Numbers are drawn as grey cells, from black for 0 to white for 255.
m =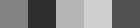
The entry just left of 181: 45
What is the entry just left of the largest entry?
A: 181
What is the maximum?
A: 207
